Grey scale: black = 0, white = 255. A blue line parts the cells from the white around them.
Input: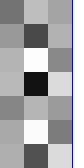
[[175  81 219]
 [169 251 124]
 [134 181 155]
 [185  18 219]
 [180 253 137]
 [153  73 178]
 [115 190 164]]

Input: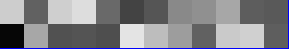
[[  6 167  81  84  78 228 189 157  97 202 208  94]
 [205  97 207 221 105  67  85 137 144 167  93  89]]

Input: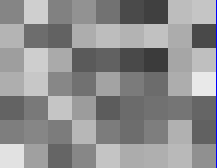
[[226 160 101 135 196 172 175 185 144]
 [126 134 124 183 124 109 126 177  97]
 [ 99 121 197 156  92 107 113 117 101]
 [174 199 135 113 163 123 108 173 233]
 [158 206 170  90  97  73  59 166 191]
 [180 109  98 173 189 179 193 172  73]
 [133 207 129 146 114  74  64 189 197]]

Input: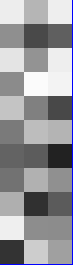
[[ 51 205 160]
 [239 141 140]
 [175  48  91]
 [114 177 144]
 [ 99  92  34]
 [122 189 180]
 [196 128  72]
 [139 251 243]
 [228 147 238]
 [143  73  95]
 [237 181 238]]

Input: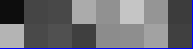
[[180  73  80  63 140 142 162  64]
 [ 13  69  72 171 145 197 149  60]]

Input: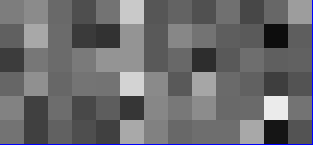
[[115  64  97  78  64 169 129 104 110 110 168  21  83]
 [130  64 109  72  93  54 135 120 140 105 106 235 115]
 [102 144 103 116 115 211 138  89 166 106  97  62  83]
 [ 60 119 107 122 148 148  89 104  45  89 110  95  97]
 [ 96 168 107  58  50 148  89 135 115  94  90  13  94]
 [125 139 105  78 115 201  86  99  80 112  71 103 157]]

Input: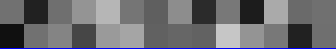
[[ 16 113 132  70 154 165  97 102  98 198 148 120  33 111]
 [113  33 111 148 182 117  95 141  43 120  28 170 106 112]]

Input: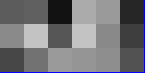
[[ 71 114 154 149 142  82]
 [138 195  86 195 137  62]
 [ 92  96  18 171 154  38]]
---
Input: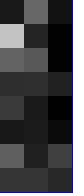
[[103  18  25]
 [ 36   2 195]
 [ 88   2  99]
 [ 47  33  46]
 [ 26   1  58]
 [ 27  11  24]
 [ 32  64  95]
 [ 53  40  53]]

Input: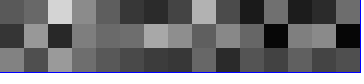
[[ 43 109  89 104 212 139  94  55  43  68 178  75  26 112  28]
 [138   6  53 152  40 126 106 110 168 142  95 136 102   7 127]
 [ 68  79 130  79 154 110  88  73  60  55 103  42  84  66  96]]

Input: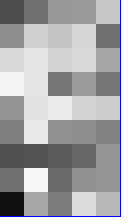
[[153 199  77 112 152]
 [213 112 141 208 196]
 [217 166 217 228 210]
 [155 117 243 228 118]
 [211 205 147 225 234]
 [141 129 126 233 144]
 [103 149  80  83  91]
 [145 149 111 246 106]
 [219 183  15 167 123]]

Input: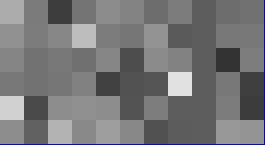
[[109 113 172 123  61 116 140 131 109 124  93]
 [120 120 145 124 135 189 124 118 147  90  93]
 [ 51 125 133 114 120 112 134  77 139 130  93]
 [120  63 120 114 118 129  65  82  85 225  93]
 [124  60 209  74 141 144 141  83 125  93  93]
 [152 148 141  97 179 137 158 136  81  92  93]]

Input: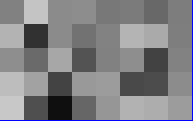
[[104 125 129 196 139 141 120 123]
 [170 126 179  49 139 114 130 180]
 [ 66 130 142 106 167  83 129 142]
 [ 76 140 189 162  67 153 156  73]
 [173 156 200  79  15 102 150 178]]

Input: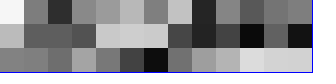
[[116 126 246 125  46 137 155 184 127 194  37 133  88]
 [ 97  18 187  94  94  82 201 206 203  70  35  67  10]
 [211 210 130 127 110 164 120  66  13 113 158 180 220]]

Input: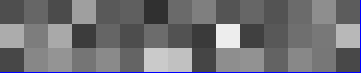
[[142  92  78 102  75 159  89  95  48 106 127  84 102  83 107]
 [120 184 172 125 169  60 101  77 108  82  58 237  64  88 111]
 [119  72  71 135 148 117 138 100 202 193  69 142 146  99 136]]
